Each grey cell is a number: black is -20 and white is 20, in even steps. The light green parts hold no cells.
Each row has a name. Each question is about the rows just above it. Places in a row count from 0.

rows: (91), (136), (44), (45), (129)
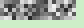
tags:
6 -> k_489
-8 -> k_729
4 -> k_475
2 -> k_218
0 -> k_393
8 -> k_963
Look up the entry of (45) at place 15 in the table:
k_218
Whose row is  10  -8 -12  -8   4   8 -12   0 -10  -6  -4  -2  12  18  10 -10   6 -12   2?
(136)
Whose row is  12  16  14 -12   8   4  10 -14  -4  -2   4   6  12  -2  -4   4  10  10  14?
(129)
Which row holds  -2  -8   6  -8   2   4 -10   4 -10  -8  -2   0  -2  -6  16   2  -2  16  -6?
(45)
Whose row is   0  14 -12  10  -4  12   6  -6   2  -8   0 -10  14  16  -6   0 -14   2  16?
(44)

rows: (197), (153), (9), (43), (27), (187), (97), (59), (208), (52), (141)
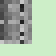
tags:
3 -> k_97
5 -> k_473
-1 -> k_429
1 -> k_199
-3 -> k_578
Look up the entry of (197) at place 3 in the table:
k_199
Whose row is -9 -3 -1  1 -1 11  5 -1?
(59)
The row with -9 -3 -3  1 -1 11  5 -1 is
(197)
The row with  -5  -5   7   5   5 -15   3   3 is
(153)
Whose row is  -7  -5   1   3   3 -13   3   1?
(208)
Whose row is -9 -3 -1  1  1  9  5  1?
(43)

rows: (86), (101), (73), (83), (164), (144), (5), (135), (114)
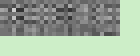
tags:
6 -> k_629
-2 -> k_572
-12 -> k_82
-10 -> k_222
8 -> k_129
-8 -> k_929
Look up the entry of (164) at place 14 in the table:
k_222
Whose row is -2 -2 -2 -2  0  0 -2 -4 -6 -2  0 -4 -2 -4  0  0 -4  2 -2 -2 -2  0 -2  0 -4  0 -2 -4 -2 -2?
(83)
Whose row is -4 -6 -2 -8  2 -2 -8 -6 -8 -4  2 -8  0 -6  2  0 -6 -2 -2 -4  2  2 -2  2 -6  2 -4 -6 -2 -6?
(144)
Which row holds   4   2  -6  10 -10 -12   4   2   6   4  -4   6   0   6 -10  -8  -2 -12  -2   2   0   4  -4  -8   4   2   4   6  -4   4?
(164)

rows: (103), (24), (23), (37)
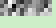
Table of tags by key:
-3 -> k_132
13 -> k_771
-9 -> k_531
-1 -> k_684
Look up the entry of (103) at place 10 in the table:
k_132
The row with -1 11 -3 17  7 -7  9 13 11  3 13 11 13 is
(37)
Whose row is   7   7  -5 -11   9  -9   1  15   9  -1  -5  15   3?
(23)
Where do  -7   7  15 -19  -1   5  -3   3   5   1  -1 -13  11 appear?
(24)
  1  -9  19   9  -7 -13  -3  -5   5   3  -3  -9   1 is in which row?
(103)

